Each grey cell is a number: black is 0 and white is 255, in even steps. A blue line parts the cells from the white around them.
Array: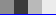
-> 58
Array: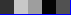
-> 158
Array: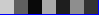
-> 30
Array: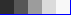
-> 156
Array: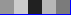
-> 33
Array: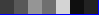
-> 212
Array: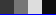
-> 118
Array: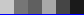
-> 168
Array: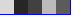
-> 65
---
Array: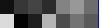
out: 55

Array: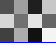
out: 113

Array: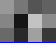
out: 21

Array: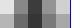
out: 136

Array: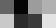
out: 5

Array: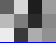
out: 124

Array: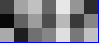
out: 98
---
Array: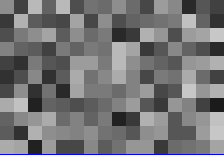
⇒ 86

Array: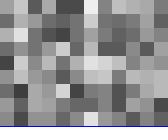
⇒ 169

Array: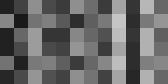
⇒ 183

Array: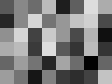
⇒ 221

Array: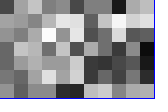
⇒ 171
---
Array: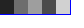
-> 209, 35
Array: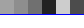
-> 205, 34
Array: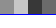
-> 199, 56
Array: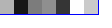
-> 254, 23
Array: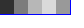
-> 218, 48
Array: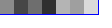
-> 218, 47
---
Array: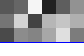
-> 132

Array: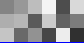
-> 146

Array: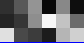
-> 60

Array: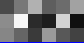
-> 58

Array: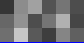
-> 89

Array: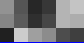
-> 159
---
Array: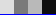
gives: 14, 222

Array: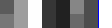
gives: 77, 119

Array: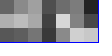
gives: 35, 87

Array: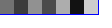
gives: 205, 114

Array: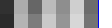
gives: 108, 43

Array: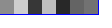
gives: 114, 140

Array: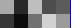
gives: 91, 55
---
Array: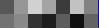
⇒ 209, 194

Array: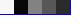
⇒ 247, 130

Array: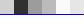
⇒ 250, 230

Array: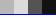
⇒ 219, 183

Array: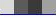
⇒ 217, 160

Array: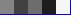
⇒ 246, 132

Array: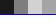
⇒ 210, 165

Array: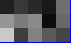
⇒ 201, 150

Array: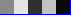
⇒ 228, 194
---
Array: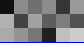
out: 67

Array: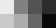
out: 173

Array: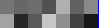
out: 39

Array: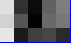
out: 85

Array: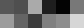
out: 100

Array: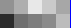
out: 111

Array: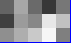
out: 155

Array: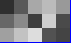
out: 138
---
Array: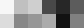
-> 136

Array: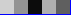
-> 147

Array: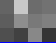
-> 65

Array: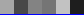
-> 72

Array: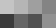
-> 102

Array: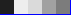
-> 238

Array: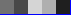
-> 72

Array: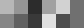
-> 97
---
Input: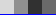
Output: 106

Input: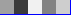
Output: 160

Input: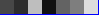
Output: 126

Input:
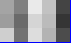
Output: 213

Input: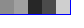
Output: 140

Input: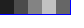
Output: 102
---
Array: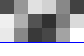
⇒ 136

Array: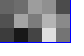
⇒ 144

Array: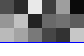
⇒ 158

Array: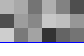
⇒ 130

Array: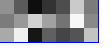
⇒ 202

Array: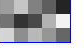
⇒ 94
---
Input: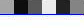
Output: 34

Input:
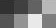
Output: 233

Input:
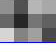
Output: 160

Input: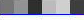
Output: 207

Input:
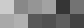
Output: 95

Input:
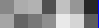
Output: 213

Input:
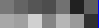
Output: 154

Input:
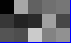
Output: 131

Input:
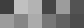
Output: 98

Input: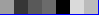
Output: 218
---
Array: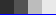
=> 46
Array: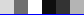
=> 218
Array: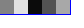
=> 130
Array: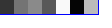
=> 52
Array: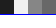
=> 30
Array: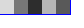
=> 218
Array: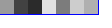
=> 155
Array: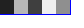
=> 33
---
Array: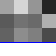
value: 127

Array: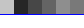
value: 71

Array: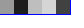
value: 190

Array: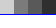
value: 89

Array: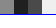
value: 74

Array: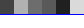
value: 109
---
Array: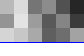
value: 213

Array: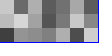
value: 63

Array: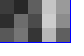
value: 88

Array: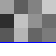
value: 88

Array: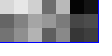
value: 115

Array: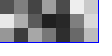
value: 151

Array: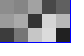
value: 60

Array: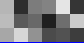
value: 167

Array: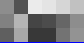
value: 95

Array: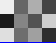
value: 223
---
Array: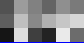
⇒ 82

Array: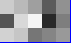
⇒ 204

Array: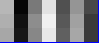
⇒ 183

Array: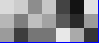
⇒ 218

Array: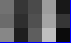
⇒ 114

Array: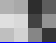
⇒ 177

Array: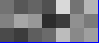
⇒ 115

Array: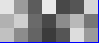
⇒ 228
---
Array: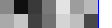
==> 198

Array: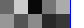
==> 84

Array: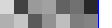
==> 197

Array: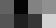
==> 32

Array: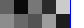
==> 105

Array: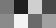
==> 243

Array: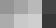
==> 201

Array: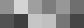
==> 63

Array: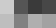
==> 129

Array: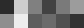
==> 237
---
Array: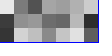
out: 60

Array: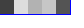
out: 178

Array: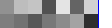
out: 87

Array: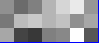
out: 87

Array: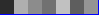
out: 113

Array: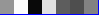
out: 93

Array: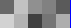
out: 104
